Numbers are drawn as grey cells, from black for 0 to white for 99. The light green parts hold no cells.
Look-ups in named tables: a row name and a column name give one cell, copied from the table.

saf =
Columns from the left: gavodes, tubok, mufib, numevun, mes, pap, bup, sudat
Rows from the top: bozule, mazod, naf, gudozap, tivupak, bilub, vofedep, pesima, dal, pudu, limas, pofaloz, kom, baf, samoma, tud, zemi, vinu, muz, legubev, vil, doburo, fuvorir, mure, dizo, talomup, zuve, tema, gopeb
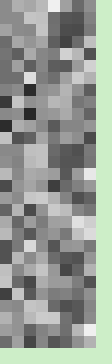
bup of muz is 87
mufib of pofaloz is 38
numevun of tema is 51
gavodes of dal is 22
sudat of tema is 93
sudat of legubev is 85
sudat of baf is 46

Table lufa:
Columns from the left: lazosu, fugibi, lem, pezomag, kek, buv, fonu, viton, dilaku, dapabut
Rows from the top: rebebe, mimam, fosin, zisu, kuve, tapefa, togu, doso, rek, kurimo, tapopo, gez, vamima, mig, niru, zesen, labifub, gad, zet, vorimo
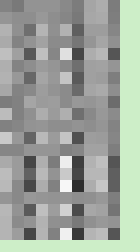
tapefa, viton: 62
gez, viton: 61
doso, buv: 54
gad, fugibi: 57
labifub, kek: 57
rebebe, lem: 57
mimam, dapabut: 49
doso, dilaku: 66

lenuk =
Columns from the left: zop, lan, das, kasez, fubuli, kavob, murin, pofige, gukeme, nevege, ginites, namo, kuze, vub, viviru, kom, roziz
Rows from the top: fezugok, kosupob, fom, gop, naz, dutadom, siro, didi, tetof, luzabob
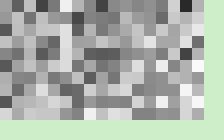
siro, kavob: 55
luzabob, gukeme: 75
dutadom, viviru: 52
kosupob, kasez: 74
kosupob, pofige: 51
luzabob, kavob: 58
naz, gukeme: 35
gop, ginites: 59
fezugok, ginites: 57
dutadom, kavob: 85
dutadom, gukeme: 45
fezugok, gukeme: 26
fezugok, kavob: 93
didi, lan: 42
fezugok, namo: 52
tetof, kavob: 77
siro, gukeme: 63
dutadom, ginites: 64
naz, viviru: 78
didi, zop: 70

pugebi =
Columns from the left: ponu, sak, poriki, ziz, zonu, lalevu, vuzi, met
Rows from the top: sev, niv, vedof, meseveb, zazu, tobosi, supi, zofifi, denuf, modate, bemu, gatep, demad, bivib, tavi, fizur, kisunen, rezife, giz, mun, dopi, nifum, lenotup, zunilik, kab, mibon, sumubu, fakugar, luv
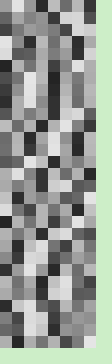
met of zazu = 82
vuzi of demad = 16
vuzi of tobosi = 87
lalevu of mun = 85
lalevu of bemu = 88
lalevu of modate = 80
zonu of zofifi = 16
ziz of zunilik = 15
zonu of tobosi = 25
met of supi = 67
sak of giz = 70
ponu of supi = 30
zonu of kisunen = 64
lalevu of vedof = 27
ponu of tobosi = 14
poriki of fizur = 60
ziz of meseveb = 72
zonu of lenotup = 16
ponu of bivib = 34
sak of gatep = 70

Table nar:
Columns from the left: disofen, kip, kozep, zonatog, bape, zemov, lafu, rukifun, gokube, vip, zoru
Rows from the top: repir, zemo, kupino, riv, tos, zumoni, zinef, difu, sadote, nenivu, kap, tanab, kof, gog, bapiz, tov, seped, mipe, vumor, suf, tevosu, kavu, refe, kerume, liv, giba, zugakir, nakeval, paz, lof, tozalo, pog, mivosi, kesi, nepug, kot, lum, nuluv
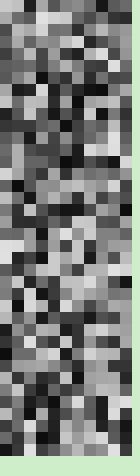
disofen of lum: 41
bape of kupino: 44
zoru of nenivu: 19
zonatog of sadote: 72
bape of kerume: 22
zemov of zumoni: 69
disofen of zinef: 34
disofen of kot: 23
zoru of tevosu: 62
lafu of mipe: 9
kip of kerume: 77
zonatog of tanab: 60
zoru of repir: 41

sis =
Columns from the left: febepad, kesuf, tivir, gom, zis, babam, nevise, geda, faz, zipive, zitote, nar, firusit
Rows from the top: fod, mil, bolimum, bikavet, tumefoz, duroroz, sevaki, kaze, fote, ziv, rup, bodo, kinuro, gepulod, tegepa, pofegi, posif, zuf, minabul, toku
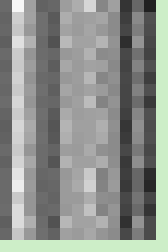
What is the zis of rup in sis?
33
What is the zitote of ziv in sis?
25
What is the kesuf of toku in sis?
77
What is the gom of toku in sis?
43
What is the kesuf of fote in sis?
83
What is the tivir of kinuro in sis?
58
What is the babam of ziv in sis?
66
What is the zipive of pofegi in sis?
60
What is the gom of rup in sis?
42
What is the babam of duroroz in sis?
65
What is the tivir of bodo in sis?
64
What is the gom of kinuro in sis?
42
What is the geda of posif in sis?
67
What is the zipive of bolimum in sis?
54
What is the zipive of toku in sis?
54
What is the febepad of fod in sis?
41
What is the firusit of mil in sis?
31
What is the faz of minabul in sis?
69
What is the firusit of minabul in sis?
29

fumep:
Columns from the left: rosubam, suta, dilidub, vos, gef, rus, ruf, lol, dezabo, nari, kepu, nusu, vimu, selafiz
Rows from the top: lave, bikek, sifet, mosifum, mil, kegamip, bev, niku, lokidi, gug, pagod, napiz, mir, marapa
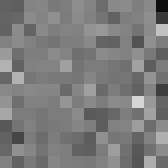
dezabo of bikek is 45
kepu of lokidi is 53
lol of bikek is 50
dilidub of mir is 52
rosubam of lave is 38
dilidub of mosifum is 50
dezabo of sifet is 59
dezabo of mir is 48
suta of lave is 37
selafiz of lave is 5
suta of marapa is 38
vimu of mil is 47
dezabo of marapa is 50
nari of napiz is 46
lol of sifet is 57
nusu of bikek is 50
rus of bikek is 48
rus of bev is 47
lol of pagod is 49

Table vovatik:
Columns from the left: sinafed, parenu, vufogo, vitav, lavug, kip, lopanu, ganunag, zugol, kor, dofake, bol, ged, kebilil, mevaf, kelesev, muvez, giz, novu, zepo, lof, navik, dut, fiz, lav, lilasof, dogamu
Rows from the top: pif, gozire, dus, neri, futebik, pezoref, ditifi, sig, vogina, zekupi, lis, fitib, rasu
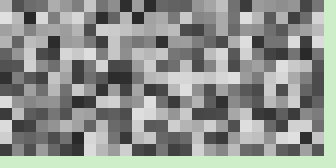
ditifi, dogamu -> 29
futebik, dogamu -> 46
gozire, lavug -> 49
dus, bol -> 69
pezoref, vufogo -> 81
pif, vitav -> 44
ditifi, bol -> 46
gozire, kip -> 75
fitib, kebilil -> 40
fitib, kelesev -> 41

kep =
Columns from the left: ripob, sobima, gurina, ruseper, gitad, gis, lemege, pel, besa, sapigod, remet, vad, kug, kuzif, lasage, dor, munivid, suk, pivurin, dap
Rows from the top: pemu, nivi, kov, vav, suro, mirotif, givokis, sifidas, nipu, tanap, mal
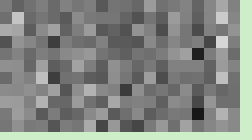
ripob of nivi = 43
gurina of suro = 41
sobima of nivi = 76
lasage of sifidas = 40
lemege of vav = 43
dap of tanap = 53

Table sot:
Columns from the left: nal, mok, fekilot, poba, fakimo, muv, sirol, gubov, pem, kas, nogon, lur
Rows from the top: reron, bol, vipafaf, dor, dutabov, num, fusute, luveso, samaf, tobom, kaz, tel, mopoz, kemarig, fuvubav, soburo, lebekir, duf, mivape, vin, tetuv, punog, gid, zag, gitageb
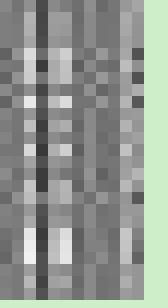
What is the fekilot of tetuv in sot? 92
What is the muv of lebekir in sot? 69
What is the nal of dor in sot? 49
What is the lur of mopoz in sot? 54
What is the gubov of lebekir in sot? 44
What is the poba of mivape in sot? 29
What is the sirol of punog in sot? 41
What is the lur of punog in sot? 39
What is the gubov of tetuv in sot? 50
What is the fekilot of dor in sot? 64
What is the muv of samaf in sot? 85
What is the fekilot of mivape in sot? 66

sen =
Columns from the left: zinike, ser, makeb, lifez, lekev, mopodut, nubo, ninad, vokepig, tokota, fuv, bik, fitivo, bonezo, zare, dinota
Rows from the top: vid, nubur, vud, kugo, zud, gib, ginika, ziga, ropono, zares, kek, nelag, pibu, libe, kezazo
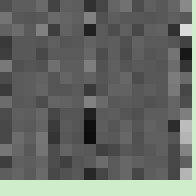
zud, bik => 37
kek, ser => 36
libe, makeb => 36
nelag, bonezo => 37
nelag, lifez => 46
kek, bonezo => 36
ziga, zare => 47
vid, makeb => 36
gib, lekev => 43
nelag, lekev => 20
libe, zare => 28
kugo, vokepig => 35
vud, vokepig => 35
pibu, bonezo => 37
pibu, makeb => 34
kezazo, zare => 27

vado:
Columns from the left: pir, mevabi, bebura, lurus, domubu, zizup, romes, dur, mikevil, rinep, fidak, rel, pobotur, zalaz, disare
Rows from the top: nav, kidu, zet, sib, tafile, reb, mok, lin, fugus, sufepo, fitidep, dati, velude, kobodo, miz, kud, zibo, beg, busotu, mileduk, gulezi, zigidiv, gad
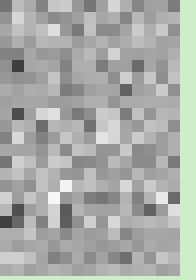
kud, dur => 74
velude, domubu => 72
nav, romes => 59
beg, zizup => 35
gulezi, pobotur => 66
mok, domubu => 76
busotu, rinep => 84
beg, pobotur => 38
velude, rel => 53
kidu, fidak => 52
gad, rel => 68
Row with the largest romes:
velude

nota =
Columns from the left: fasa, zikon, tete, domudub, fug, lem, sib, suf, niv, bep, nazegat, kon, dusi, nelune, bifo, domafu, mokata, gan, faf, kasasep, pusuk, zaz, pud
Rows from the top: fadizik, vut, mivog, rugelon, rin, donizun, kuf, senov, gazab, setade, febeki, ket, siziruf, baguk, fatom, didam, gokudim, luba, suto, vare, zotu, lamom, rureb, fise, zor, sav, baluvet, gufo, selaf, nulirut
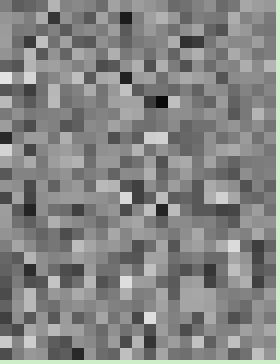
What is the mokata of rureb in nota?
41
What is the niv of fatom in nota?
52
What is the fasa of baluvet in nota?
25
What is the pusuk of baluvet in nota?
39
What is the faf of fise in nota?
42
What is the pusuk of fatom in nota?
55
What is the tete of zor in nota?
72
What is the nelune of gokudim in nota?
73
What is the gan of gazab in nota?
39
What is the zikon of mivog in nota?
47
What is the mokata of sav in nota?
64
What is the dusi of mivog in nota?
59
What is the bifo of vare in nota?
47
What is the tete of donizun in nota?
70

